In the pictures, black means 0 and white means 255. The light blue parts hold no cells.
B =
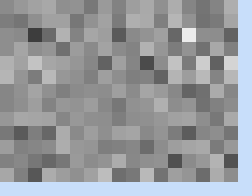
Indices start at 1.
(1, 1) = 139
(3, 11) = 147
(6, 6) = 144
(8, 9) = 119
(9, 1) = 151
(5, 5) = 161
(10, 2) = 90
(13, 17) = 141
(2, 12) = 127
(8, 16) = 129
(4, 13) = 124
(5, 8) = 98
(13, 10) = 120
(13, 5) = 157
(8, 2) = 143
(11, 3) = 134
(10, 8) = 143
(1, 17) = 174
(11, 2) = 129
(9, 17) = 169
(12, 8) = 147
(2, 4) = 161
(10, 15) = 134
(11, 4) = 140
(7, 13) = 136
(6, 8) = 159
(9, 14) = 164
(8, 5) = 151
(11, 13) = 158
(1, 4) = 168
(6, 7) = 128
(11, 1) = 157
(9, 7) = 143
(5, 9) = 160
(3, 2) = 138
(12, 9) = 172
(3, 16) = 141
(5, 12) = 141
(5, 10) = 133

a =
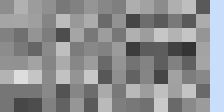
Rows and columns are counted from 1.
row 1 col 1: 141
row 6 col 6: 148
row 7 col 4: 137
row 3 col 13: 179
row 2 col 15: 172
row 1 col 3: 156
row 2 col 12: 90
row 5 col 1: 146
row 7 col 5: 83
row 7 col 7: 108
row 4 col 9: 155
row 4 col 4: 138
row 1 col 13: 175
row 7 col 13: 160
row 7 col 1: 118
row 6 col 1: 179
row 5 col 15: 165
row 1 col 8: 135
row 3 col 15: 149
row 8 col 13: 105
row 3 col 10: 176
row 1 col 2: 177
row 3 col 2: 112
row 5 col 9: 148
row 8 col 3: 77
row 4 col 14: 52
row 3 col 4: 125
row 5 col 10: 115
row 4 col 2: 121
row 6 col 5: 194
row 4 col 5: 191
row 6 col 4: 139
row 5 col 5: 171

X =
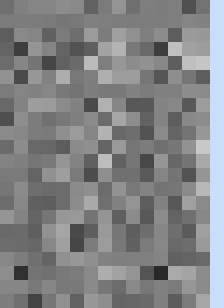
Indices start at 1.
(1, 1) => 111
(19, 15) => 105
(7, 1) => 123
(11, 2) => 140
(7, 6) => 115
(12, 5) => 149
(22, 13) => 92
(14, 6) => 138
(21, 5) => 120
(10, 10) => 110
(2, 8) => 126
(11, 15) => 200
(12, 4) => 121
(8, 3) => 157
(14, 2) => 138
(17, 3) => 95
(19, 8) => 130
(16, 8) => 148
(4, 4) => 132
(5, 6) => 106
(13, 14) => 83
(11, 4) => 103
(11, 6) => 139
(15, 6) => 140
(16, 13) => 99
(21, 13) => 123
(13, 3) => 99
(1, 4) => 134
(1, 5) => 140
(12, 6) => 131
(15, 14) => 161
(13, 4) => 145
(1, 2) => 128
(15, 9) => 129
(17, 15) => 159
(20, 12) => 41
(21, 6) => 121
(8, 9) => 134

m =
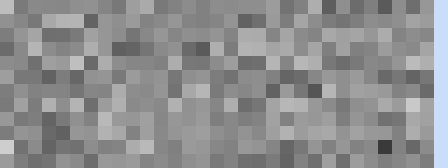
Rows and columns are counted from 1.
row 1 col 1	189
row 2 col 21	125
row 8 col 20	164
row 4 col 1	107
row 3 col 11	136
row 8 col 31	163
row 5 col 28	133
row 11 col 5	116
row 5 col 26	121
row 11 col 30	104
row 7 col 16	122
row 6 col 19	142
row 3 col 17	132
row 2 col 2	135
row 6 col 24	152
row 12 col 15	148
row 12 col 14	143
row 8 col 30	201
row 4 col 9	96
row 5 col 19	111
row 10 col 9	168
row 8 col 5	142
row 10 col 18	147
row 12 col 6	138
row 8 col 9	176
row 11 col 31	139
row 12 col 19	110
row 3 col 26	165
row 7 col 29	130
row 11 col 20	133
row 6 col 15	148
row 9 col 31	161
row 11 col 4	100
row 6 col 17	114
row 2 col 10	154
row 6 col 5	125

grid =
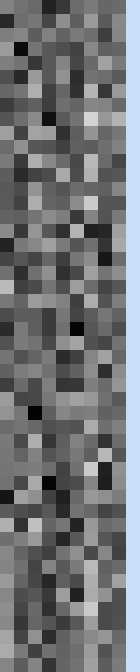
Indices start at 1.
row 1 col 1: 130
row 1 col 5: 56
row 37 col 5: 41
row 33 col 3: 130
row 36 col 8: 143
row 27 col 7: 141
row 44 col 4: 48
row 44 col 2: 70
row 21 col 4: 116
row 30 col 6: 123
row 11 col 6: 96
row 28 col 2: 107
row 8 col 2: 83
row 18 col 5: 122
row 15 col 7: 202
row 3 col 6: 122
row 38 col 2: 50
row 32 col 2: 74
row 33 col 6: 120
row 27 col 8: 46
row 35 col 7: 133
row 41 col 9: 106
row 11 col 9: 130
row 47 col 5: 99
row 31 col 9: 128
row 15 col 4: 101
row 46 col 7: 137
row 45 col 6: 88
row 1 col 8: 103
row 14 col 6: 109
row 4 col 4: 88
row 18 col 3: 135
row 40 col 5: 114
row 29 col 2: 70
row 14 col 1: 89
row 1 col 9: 107
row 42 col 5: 96
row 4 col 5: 79
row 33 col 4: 84

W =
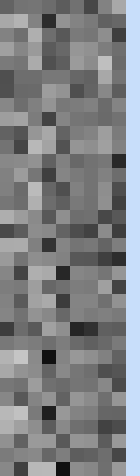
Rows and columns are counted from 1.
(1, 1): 99
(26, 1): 179
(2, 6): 131
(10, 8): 158
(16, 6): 110
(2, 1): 168
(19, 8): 63
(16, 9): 88
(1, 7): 71
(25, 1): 120
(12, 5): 129
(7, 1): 80
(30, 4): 31
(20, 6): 134
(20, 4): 170
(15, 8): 144
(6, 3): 110
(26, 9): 98
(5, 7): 140
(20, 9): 149
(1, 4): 108
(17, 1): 73
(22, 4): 170
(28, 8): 136
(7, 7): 100
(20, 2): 68
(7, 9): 93
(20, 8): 117
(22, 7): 132
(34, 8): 111
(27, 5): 137
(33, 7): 97
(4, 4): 91
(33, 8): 110
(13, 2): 156
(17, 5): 99
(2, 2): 179
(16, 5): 143

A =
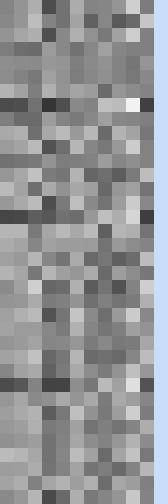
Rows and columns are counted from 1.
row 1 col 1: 132
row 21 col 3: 207
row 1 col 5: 114
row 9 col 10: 133
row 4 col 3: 107
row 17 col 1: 181
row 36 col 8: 133
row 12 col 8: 156
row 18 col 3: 134
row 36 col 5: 105
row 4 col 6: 114
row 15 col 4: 78
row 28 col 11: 83
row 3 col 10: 205
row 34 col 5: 131
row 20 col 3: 119
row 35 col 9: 167
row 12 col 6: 127
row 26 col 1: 162
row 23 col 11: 136
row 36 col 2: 151
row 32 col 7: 140
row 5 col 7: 138
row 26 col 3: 193
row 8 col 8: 192
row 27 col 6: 169
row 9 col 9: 135
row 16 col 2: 72
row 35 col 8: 109
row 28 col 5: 68
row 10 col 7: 183
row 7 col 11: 131
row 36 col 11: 131
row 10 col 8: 106
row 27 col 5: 123
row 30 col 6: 191
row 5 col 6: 127
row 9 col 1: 126

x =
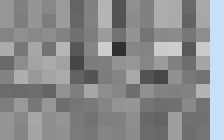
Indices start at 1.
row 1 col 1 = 150
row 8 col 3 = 120
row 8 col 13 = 112
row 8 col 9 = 148
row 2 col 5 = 155
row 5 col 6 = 70
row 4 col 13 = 205
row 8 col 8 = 133
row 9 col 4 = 142
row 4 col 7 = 133
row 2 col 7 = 130
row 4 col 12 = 202
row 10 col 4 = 142
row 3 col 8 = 156
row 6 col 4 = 164
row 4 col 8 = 205
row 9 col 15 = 113
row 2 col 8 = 180
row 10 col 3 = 163
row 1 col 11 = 128
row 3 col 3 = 136
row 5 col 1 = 106
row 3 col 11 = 116
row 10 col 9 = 130
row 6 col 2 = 174
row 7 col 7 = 166
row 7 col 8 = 141
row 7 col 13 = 129
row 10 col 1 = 149
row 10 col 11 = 108
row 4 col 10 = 135
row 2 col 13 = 169
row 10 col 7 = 119
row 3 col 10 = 147
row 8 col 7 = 122
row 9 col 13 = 158
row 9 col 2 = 136
